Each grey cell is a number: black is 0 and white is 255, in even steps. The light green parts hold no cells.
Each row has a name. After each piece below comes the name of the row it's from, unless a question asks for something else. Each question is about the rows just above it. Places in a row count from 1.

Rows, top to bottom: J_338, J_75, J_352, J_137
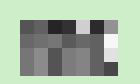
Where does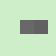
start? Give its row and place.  J_75, 5
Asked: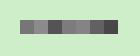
J_137

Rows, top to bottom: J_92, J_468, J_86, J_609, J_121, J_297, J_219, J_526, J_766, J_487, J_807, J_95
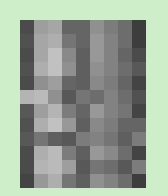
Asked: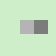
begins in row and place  J_219, 3
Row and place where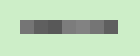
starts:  J_766, 2
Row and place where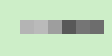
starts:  J_807, 2
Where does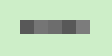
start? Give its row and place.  J_807, 5

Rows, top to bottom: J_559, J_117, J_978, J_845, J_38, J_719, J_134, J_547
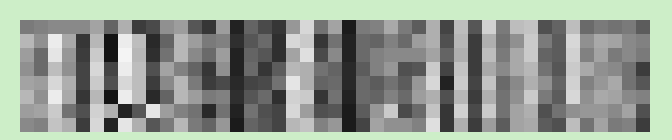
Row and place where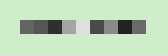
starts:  J_978, 17
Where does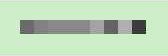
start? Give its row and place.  J_978, 25
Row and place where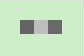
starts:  J_559, 39
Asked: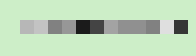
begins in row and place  J_547, 20
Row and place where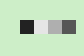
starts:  J_547, 7
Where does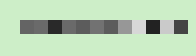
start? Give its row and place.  J_38, 22

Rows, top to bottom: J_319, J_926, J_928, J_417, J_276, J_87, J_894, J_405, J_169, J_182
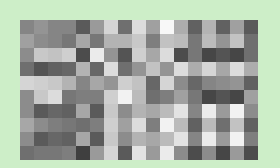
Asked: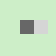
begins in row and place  J_276, 10
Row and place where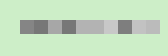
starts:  J_926, 3
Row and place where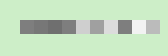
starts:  J_405, 3

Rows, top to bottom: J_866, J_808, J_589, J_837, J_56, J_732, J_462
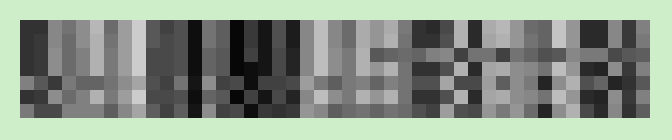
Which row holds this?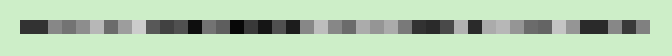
J_866
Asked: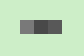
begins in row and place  J_589, 42

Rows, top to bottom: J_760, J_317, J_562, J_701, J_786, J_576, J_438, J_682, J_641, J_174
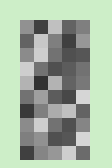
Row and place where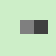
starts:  J_317, 3
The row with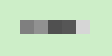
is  J_641
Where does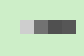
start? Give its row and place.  J_562, 2
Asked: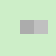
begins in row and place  J_438, 3
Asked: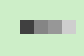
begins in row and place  J_174, 1
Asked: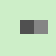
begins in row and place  J_682, 4
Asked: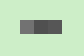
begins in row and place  J_562, 3

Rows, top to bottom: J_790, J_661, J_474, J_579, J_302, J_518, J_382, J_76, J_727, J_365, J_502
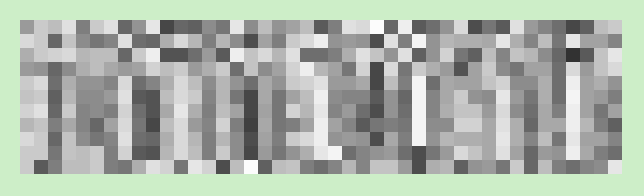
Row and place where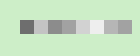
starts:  J_579, 16
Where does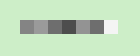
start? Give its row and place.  J_382, 23
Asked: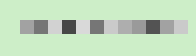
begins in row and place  J_579, 23
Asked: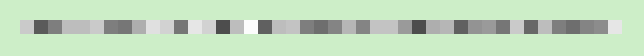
J_502
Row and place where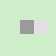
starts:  J_518, 7

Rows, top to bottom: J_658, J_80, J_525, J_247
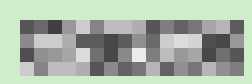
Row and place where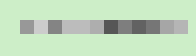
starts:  J_658, 4
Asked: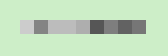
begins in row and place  J_658, 5
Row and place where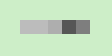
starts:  J_658, 7

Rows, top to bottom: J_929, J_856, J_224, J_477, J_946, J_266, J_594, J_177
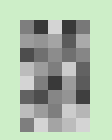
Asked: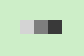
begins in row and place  J_946, 1
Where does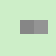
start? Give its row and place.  J_266, 3
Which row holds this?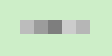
J_594
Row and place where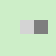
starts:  J_946, 1
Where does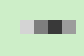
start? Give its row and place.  J_946, 1
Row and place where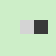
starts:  J_929, 3
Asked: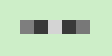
J_929

